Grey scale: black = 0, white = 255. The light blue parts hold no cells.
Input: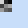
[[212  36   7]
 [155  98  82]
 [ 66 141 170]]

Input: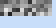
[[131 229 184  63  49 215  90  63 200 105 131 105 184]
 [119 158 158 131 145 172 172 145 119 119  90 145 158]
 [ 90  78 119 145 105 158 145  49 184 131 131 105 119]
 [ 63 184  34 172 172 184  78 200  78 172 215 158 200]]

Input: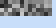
[[196 107 196  92 122 180 151  62 151  62  76 107  92]
 [107 165 107  76  46 196  62 135  92 122  92  46 107]
 [ 92  46 151 122 135  46 151 122 135 135 135 165 151]
 [ 33  62  76 180 180  76 151  62  92 165 107 180 165]]

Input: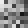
[[235  80 194 180 136 108  64]
 [222 209 209  64 164 164  80]
 [209 123 180 194 164 194 108]
 [180 194 164  93 209  64  80]
 [149  80 136 222  51 164 123]
 [123 180 108  93 136  24  51]
 [108  51 149 136 108 108 108]]

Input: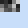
[[164  88  76 139  62]
 [114  62 101 191  35]
 [ 35  49  21 127 207]]

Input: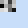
[[216 228 104  21]
 [161 204  62 188]
 [  6 173 120 204]]

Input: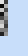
[[226  61]
 [213  61]
 [200  76]
 [176  92]
 [122 122]
 [ 76 135]
 [ 33 148]
 [ 20 164]
 [  8 176]]

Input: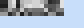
[[153 153  43  87 165  30 127  58 100 100  87  58 153 140  58  71]
 [ 87 100 165 114  87 196 100 127 114 114 114 196  71  87 127 127]
 [ 43  43 180 224  43 180 196 196 210 210 180 140  43  58  71 224]
 [ 30  30 180 210  30 165 210 224 210 210 224 100  87  87 114 224]]

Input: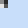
[[227  87]
 [140  41]]
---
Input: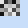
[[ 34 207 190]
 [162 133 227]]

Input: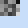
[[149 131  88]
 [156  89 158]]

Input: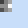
[[144 143 248]
 [ 81 134 163]]

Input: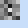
[[110 153  23]
 [152  91 231]]

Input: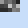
[[ 63  73 196]
 [ 43  43  65]]

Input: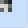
[[215 205 112]
 [105 216  69]]

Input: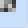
[[195 123 199]
 [110  49 144]]
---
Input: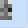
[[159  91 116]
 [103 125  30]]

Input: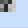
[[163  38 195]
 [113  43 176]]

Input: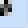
[[123  71  86]
 [ 34 110  25]]

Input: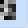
[[141 171  50]
 [ 39 219 117]]

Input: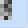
[[140  52 132]
 [173 103  83]]

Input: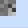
[[135 110  65]
 [104 114 163]]

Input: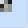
[[ 38 174 147]
 [115 160 147]]

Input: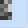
[[115 102 203]
 [ 88 145 204]]

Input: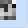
[[ 58  41 178]
 [190  47 191]]
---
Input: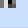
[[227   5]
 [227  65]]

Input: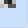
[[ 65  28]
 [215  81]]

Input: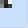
[[ 46 239]
 [ 25  58]]

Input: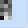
[[ 47 116]
 [161  85]]

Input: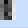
[[  9 100]
 [ 62  89]]

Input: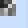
[[101  82]
 [ 52 207]]

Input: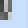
[[192 109]
 [182 107]]

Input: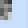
[[ 92  57]
 [156 140]]
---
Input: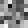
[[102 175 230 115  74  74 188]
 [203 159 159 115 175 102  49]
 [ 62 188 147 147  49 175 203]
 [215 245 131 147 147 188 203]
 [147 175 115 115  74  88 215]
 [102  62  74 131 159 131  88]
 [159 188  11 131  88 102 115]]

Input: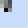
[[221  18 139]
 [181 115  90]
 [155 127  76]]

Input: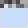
[[ 72 227 145 199 114 101 160]
 [129  88  56 129  72 172 172]]

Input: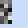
[[ 89 116 228]
 [187  42 157]
 [128 143 116]
 [ 42 200  89]
 [ 74 143  27]
 [103  74  15]]

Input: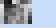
[[185  68 141 141 170 113 185  68]
 [185  84 126 170 126 126 170  44]
 [199  98  98  98 154 141 199 113]
 [213  68  84 126 141 113 199 170]
 [229  44  44  68 126 170 199 213]
 [141  32  17 213 170  84  98 154]]

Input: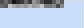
[[107  92 195 165 150 165 150 180 150 165 195 121 121 134  77 134]
 [ 77 107  77  20  47  61 107  61 150 121  77  47  47  92 134  92]]
